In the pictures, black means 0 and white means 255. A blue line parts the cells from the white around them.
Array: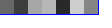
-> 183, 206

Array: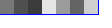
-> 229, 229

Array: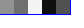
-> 244, 244

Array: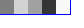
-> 161, 249

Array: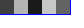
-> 26, 199

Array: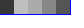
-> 171, 191

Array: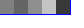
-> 142, 196

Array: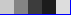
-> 60, 221

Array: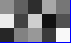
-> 207, 249

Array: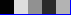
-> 145, 222
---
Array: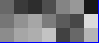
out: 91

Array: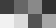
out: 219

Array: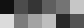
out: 190

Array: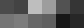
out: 96

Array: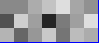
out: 123

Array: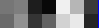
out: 210

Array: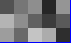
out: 97
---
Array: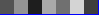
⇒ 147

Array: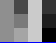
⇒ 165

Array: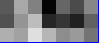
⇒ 162

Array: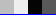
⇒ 238

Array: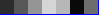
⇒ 87

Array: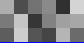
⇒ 205

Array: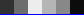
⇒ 109

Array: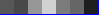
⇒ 72
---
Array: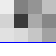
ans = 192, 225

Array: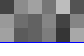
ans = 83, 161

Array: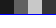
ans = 54, 26

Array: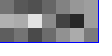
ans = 158, 94

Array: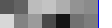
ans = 139, 215

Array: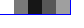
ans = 159, 255

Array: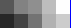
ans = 254, 39

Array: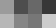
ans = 55, 183
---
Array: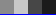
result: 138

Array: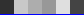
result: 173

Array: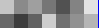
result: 205

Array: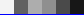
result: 173

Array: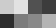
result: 45

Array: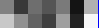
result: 63

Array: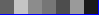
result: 118

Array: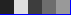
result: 223

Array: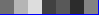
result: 65

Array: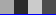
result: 168
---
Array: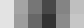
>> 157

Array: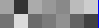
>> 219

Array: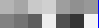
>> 116

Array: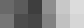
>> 76

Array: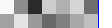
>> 228

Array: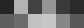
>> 107

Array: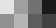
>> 182
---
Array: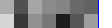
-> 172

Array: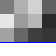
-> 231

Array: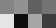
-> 132

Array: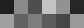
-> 32

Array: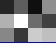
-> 177

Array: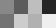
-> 136

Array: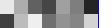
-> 232

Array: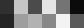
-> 48

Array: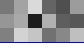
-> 150
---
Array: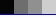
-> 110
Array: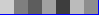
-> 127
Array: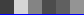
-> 213
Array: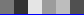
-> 50
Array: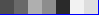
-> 105
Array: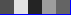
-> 226
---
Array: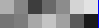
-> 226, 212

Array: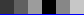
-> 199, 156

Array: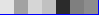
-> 228, 214

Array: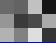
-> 222, 193

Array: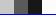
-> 252, 200

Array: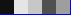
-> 229, 199
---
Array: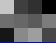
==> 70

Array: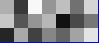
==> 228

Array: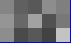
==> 195

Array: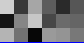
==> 120

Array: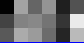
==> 186

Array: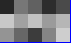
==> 206

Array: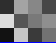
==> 114
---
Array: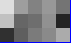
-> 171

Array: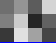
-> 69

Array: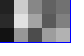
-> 178

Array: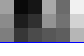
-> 182

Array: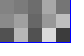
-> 60

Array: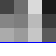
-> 91

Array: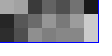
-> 203
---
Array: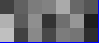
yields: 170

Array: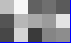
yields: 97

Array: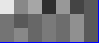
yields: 152

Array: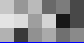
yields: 105

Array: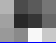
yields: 75

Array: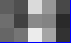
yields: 218

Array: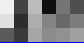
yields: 15

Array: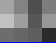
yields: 131
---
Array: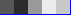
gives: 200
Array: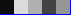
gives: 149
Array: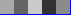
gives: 138
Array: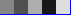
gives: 222
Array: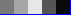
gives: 10
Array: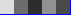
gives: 74
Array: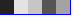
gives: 163
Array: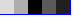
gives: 32
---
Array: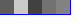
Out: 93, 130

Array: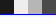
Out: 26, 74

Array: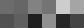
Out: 108, 68

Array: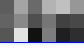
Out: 93, 46

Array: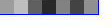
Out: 157, 144

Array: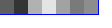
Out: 94, 141

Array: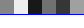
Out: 133, 160

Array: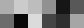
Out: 174, 166

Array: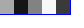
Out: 169, 58
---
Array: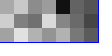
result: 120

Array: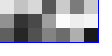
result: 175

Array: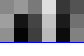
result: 12

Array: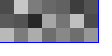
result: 110

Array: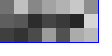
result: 171

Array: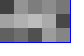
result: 156

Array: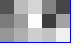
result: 194

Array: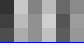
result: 92

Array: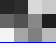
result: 128

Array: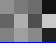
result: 137
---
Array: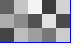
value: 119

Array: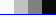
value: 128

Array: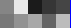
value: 100

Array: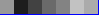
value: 194

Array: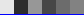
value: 108

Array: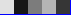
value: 181
